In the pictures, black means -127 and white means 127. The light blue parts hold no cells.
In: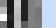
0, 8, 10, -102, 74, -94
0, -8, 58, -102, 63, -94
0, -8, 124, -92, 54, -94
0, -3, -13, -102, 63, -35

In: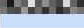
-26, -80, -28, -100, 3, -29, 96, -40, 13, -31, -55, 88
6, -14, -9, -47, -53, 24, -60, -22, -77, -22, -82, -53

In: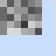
-1, 20, 49, -34, 28, -34
-44, -27, -24, 48, 20, 20
18, 2, -23, -43, 44, -6
79, 53, 7, 47, 9, -71
35, -48, 6, 89, 86, 46

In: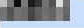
94, -13, 63, -8, -115, -4, -100, -74, -13, -44
2, -24, -12, -45, -12, -22, -54, -31, -18, -26
7, -28, -10, -40, -14, -20, -59, -34, -12, -26

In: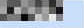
-80, 1, 17, -39, -39, 21, -3, -55, -8
-33, -107, 37, -98, 55, -6, 36, -3, 36
103, 3, -42, -3, -3, -116, -39, 71, 26

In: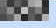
49, -85, -16, -69, -32, -60, 31
-3, -71, -31, 15, -69, 64, -39
-62, 49, -51, -30, 36, -89, -33

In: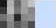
35, 65, -102, 47, -26
29, 6, -70, 55, -9
8, 16, -12, 20, -86
-10, -50, -58, 3, -35

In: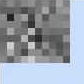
35, 2, -15, 8, -13, 5, 16, -8, 6, -15
16, 22, -30, -31, -25, -50, -27, -6, 36, -30
2, -3, 11, -92, 3, 29, -54, 15, -39, 5
5, 14, 2, 1, 1, -25, -74, 10, -7, 2
-13, -15, -20, 37, -9, -11, 55, -50, -10, -17
-34, 16, -29, -31, -29, 52, -53, -82, -31, -41
-45, -24, -14, 75, -9, -19, 71, -43, 14, -27
-38, -13, -5, 42, -7, -52, 11, 10, -28, -2
18, -41, 7, -28, 11, 48, 73, 27, 26, 9
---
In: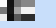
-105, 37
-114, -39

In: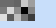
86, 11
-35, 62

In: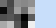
-47, 30
-41, -57

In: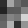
-38, -37
4, -7

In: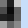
-117, -31
-103, -28

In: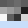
26, 6
-32, -77
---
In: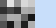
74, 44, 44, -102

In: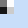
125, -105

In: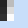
60, -86

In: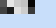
-121, 77

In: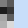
-39, -100

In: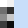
113, -16

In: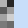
-89, -37
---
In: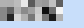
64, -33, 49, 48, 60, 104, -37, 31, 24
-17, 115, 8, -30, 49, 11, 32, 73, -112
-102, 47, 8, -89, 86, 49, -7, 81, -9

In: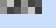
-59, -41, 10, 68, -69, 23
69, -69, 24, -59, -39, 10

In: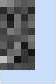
-40, -33, 17, 4, -27
-50, -89, -85, -38, -65
-82, -34, -48, -105, -11
-48, -22, -26, -87, -11
-57, -72, -62, -6, -23
-36, -10, -49, -58, -47
-102, -23, -33, -69, 6
-72, -107, -75, -24, -15
-76, -64, 64, 2, -110
-54, -58, -44, -63, -45

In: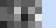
-32, 28, -64, -55, -14, -32
32, -15, -27, -45, 66, -46
-31, 106, -25, -26, 15, -94
-4, 30, -88, -48, -26, -50

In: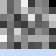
-4, -126, 56, -26, 15, 113, -69, 6
4, -57, 56, -30, 15, 73, 7, 25
45, 80, -7, 4, -76, -8, 102, -32
-21, 57, -69, -9, -53, -68, 7, -32
-4, -80, 56, -17, 84, -8, -50, 15
45, -12, 118, -9, 38, 12, 45, 44
20, -80, 14, -22, -76, 12, -50, -41

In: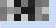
-16, -5, 16, 77, -102, -8, -89
11, 64, -10, 20, 6, -102, -98
14, -12, -2, 77, -101, 73, -84

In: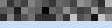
-80, 53, -2, -74, -35, -62, 4, -23, -47, -70, -23, -33, -60, 18, 0, -39
-49, -33, -40, -25, -99, 0, -23, -33, -121, -25, -39, 16, -34, -65, -54, 29
67, 10, -82, 2, -74, -42, -12, -74, -81, -81, -14, -74, 68, -45, -23, -107

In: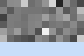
-21, -55, -26, 11, 13, 74, -17, -6, 20, 84, -92, 15
-13, 58, 1, -36, -3, -9, -10, -10, -15, -29, 22, -39
-16, 24, -63, -3, -4, -14, 0, 2, 31, 0, 17, 36
9, -22, -35, -3, -7, -10, 2, 6, -24, -9, -4, -13
-3, -34, 31, 1, 27, -15, 2, -47, 112, 19, -26, 11
-55, 74, 54, -20, -36, -46, -54, 8, -2, -35, 16, -13
